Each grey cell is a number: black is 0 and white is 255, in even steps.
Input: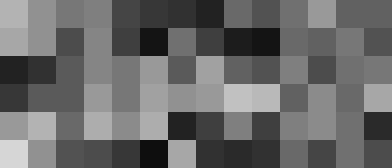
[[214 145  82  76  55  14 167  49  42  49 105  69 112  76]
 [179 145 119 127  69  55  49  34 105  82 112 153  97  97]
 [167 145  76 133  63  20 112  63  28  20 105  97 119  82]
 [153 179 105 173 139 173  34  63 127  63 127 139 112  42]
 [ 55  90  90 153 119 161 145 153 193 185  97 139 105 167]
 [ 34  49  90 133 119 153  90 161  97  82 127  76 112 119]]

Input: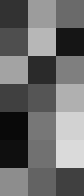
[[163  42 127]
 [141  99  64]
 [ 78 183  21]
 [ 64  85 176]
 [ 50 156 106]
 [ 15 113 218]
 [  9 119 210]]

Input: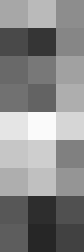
[[229 250 214]
 [198 206 128]
 [174 192 149]
 [167 186 141]
 [113  99 174]
 [105 120 161]
 [ 93  38  65]
 [ 87  45  80]
 [ 73  53 134]]

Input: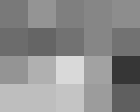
[[190 190 196 156  95]
 [148 176 217 162  54]
 [121 148 127 134 141]
 [108 101 114 134 114]]

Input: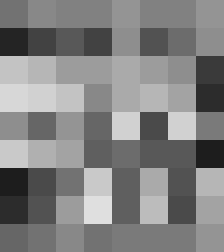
[[215 209 195 136 170 182 163  44]
 [201 176 163  95 108  88  88  29]
 [195 182 156 156 170 156 142  58]
 [142 102 148 102 209  74 209 122]
 [114 136 129 129 148 129 129 148]
 [102 114 136 114 122 122 122 148]
 [ 44  82 156 223  95 188  74 163]
 [ 36  66  88  66 142  82 108 142]
 [ 29  74 114 201  95 170  82 182]]

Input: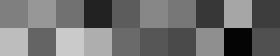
[[189 100 202 174 106  86  74 143   4  80]
 [127 151 113  34  92 135 119  55 166  61]]

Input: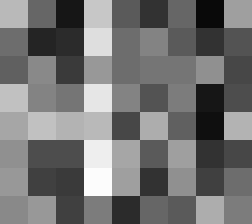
[[193 131 117 230 131  83 124  22  77]
 [185 102  22 199  90  50 102   9 159]
 [166 193 179 185  71 173  96  15 179]
 [152  64  58 252 159  50 144  64 109]
 [144  77  77 238 166  90 159  50  71]
 [137 152  64 124  43 102  90 173 124]
 [109  36  43 222 109 131  90  50  83]
 [ 96 137  58 152 109 117 117 144  71]]

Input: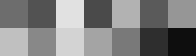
[[192 136 211 164 121  46  14]
 [109  82 225  74 178  90 150]]
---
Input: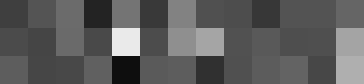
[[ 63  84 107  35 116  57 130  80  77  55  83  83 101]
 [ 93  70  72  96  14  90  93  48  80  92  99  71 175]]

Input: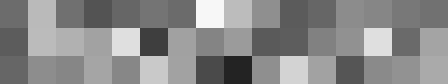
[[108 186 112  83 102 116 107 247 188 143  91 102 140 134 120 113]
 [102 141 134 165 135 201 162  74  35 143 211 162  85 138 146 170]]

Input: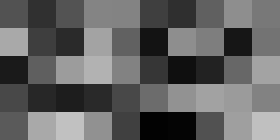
[[ 82  48  83 132 131  63  47  96 142 120]
 [ 26  95 156 178 130  54  15  34 103 163]
 [ 90 169 193 145  64   2   4  81 159 192]]

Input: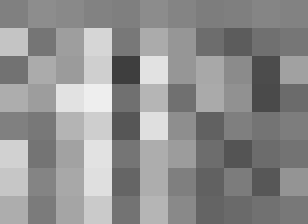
[[128 141 137 130 127 140 132 125 127 133 130]
 [114 171 155 207  62 226 150 168 139  76 161]
 [128 120 180 206  86 223 142  97 127 116 125]
 [198 132 168 223 101 173 127  97 124  87 148]]

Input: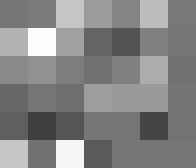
[[119 124 197 156 133 189 120]
 [138 145 125 113 129 172 113]
 [ 95  63  85 118 117  69 115]]

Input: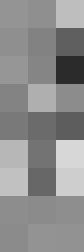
[[148 143 190]
 [150 133  43]
 [121 107  93]
 [193 103 206]
 [139 147 146]]

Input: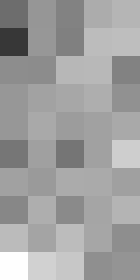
[[109 150 130 172 181]
 [141 140 183 184 130]
 [151 169 156 161 169]
 [161 154 171 170 160]
 [187 164 188 166 142]]

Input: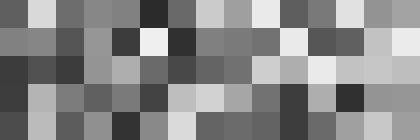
[[ 95 217 109 135 129  43 105 203 159 234  94 121 225 147 163]
 [ 60  81  60 148 174 106  72 100 113 206 174 234 194 198 190]
 [ 76 187  92 144  51 137 218 100 107  99  61 106 160 200 158]]
